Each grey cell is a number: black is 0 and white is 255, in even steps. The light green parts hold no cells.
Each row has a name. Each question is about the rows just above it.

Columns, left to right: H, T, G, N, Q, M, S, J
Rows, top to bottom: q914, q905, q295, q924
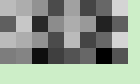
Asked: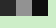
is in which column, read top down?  G
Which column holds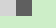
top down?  J
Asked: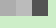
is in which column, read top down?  Q
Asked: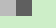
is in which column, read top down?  H
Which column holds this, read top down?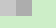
T
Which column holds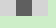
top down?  J
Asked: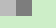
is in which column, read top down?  H

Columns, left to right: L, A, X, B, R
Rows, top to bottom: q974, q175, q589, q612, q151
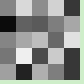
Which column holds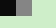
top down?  L
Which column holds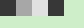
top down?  R

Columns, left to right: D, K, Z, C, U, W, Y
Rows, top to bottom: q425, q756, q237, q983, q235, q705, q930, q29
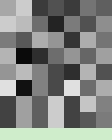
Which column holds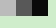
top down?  K
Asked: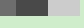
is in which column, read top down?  C

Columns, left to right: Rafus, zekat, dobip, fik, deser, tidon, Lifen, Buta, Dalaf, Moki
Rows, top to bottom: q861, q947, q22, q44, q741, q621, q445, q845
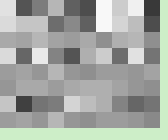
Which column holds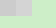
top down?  Buta
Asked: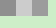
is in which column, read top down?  Lifen
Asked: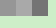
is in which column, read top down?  dobip
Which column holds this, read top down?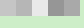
dobip
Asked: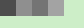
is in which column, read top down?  Moki
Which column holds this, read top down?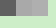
tidon

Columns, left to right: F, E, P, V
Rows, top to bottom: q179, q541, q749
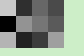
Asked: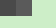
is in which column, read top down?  V
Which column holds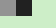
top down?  E

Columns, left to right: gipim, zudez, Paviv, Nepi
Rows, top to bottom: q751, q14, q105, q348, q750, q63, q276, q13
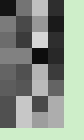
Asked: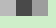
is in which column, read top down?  Paviv
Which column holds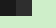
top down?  Nepi
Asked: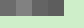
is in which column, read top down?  gipim

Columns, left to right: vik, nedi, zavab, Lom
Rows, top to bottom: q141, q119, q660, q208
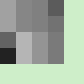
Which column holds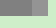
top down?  zavab
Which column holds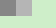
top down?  nedi
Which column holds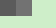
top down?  Lom
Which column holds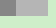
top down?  nedi
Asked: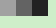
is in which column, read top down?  vik
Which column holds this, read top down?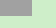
vik

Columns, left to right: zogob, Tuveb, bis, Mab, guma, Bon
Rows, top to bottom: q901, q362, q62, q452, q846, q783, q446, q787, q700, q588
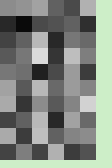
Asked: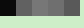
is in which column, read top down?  Tuveb
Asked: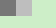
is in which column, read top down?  guma
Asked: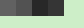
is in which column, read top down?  Mab
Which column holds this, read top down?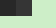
Mab

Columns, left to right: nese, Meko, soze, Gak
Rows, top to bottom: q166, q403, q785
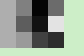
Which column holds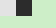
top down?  Gak
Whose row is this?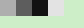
q403

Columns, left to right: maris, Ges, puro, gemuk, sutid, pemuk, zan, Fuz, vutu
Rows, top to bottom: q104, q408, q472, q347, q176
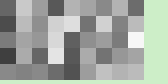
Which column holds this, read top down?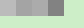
Ges
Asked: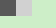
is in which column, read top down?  gemuk
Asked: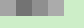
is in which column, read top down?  pemuk
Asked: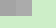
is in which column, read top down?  Ges

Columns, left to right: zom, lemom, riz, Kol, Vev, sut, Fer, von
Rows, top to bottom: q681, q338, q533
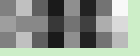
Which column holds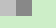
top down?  lemom
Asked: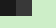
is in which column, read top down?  Kol
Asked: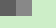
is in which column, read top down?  riz
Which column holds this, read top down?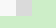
von
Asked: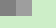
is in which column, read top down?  zom

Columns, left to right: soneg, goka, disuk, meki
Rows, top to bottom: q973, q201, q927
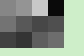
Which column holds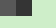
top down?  goka
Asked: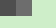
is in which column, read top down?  meki
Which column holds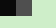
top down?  meki
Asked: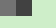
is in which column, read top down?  soneg
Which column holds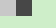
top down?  disuk

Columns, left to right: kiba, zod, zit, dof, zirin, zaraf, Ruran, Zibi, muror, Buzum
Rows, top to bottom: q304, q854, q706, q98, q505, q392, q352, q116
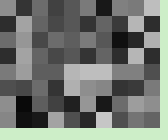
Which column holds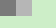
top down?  muror
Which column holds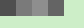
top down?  Buzum
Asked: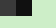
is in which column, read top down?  Zibi
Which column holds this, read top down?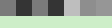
zaraf

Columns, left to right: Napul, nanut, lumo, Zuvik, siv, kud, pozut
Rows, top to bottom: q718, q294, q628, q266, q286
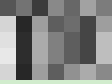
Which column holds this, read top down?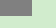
Zuvik
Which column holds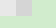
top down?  Napul

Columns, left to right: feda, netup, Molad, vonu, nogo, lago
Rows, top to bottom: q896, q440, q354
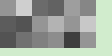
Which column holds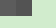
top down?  feda
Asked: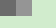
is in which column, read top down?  Molad
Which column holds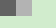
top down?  vonu
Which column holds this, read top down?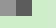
feda

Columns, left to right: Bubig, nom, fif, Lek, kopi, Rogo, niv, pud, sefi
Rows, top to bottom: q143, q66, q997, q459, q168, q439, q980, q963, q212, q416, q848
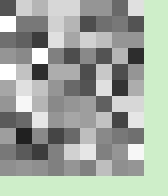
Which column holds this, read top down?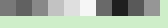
nom
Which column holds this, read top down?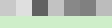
niv
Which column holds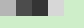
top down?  pud
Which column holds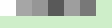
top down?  Bubig
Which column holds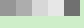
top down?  sefi
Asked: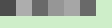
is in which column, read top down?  kopi

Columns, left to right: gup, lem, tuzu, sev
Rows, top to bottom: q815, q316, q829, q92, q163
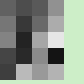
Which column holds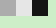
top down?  sev
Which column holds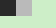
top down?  lem
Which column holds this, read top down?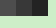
lem
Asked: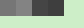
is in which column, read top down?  gup
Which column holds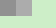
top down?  sev
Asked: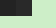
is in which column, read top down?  lem

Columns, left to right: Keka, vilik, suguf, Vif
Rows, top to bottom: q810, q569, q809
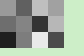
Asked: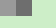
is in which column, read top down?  Keka
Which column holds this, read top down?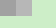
Vif

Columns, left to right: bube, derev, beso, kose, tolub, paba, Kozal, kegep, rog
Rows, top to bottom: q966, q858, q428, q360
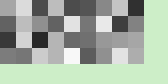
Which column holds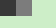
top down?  bube
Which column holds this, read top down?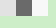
tolub
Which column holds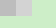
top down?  derev
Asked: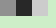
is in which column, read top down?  beso
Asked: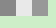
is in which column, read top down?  Kozal
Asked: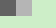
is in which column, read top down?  kose
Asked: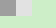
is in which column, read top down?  kegep

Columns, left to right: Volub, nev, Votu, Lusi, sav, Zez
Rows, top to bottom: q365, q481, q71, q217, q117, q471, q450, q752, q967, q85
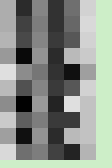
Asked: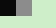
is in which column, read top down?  nev
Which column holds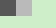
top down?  sav
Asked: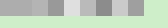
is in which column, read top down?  Volub
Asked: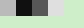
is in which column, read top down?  sav
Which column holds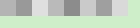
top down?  Volub
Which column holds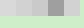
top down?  Zez

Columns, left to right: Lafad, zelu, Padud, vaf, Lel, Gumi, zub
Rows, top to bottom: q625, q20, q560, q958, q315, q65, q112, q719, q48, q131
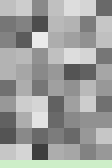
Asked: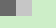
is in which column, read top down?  zub
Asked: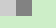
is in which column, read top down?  zelu
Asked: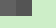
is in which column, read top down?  Lafad
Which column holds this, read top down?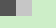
Lafad
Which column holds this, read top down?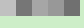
zub
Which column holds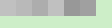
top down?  vaf

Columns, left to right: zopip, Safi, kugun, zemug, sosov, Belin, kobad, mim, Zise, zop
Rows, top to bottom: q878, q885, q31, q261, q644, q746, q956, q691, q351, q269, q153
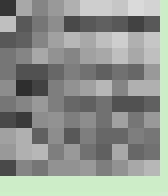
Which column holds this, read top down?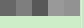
sosov
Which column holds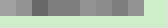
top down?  zemug
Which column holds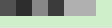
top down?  Safi

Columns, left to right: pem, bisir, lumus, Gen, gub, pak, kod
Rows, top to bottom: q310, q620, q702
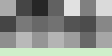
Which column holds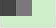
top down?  bisir
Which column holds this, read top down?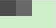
pak
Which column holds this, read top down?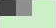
pem
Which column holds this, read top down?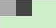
pem
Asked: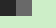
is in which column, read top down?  lumus
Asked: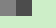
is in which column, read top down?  pak

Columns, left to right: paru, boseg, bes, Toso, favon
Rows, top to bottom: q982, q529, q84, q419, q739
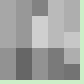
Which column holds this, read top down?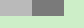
Toso
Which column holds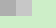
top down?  favon
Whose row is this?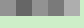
q419
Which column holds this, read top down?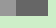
boseg
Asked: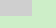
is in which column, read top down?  bes

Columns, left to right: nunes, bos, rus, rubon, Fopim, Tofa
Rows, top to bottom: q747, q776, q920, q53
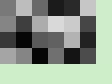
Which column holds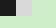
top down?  rubon
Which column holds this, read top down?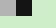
Fopim

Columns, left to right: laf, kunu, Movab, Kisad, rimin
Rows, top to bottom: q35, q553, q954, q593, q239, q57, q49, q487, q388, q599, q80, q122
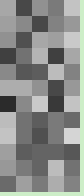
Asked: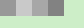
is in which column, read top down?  rimin
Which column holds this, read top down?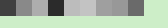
laf

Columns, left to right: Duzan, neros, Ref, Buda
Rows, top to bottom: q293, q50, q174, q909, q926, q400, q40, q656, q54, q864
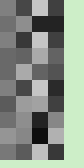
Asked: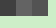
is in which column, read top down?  Buda
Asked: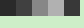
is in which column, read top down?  Buda
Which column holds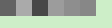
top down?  neros
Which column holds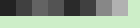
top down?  Buda

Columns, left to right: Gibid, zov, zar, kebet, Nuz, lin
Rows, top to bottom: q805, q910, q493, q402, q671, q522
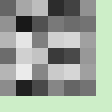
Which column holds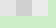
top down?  zov
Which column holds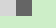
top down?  Nuz
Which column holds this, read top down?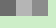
Gibid
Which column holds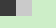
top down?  kebet
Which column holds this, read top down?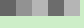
Gibid
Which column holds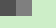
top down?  zar
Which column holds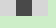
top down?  Nuz

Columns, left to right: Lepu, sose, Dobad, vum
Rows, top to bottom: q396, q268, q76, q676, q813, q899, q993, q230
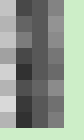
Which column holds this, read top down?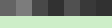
sose
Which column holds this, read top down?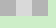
Lepu
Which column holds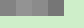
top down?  vum
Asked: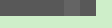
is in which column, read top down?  Dobad
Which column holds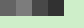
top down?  sose
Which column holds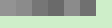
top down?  vum

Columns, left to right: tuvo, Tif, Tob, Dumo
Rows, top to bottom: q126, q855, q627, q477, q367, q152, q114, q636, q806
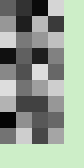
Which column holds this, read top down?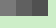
Tif
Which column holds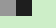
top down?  Tob
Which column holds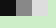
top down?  tuvo
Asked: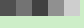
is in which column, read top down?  Tif
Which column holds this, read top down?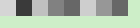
Dumo
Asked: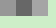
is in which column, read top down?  Dumo

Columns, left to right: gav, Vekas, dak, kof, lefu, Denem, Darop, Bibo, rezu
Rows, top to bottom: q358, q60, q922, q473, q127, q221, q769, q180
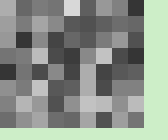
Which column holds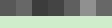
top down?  lefu
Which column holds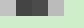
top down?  Darop

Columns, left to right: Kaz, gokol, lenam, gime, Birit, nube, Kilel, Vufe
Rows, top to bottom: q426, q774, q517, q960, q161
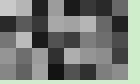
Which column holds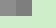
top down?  Kilel
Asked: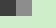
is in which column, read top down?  Vufe
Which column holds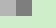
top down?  nube

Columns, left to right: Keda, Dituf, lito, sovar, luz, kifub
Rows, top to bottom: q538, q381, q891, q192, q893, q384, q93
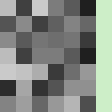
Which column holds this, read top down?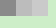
Keda
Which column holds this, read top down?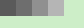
luz
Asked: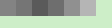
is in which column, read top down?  luz
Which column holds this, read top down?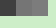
lito
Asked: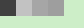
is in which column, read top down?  Dituf

